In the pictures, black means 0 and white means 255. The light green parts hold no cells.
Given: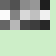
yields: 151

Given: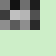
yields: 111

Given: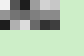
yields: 210

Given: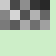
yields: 52

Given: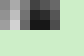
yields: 85

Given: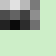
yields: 185

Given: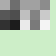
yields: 161

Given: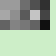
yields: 80

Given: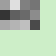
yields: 128

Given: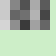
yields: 170
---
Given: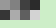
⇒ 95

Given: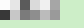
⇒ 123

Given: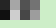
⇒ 71

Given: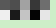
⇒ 196

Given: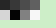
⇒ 129

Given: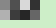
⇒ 38
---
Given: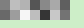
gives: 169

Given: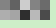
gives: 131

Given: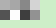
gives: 136

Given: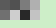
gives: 124

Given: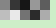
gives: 152

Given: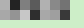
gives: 137

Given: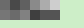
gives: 172

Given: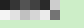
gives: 42

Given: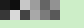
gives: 101
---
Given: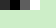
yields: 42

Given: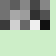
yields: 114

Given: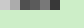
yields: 202

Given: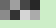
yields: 104

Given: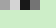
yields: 163

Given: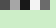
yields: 77

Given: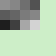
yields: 144

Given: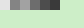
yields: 228

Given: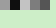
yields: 157

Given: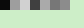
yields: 10
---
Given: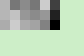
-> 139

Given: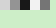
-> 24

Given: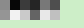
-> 59

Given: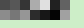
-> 53

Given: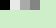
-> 170

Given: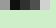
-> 48

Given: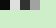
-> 50

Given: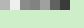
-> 139

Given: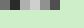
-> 176

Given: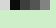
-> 62
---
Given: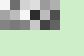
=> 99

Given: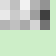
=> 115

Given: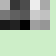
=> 150

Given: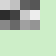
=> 148

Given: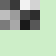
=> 87

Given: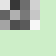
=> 247
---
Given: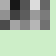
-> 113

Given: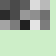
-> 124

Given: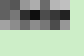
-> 151

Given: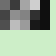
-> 15

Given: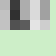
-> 206

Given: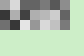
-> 122

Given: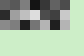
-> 180

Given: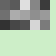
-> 123
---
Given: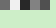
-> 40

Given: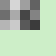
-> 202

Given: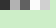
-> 97

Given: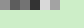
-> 51

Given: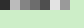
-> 79

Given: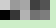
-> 178

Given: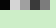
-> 160
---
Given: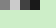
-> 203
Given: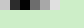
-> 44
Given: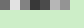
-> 226
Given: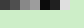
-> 79
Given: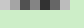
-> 165
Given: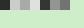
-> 204
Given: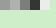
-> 176
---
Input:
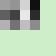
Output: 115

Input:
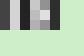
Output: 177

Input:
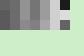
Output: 167

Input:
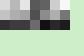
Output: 17

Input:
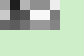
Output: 152

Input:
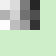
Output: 189

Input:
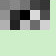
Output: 187
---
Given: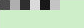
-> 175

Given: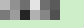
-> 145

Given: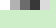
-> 178

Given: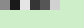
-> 26

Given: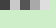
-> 201

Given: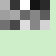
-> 53

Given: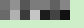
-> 145
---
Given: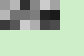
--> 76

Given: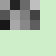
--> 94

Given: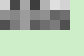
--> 80

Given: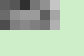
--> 176

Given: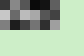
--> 159

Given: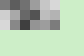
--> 124
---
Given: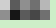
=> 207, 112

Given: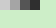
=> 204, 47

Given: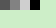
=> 85, 0

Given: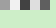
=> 159, 95

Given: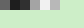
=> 100, 184

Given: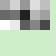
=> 170, 72

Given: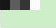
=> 22, 250
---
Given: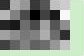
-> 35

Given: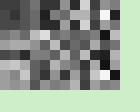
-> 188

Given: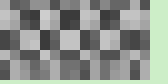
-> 184

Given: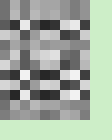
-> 91

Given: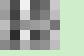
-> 189

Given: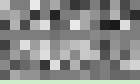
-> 104
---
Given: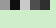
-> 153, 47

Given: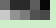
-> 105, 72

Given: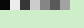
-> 7, 162

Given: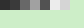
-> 47, 213

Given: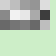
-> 209, 190

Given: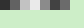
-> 48, 107

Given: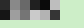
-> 42, 53

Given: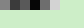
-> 131, 211
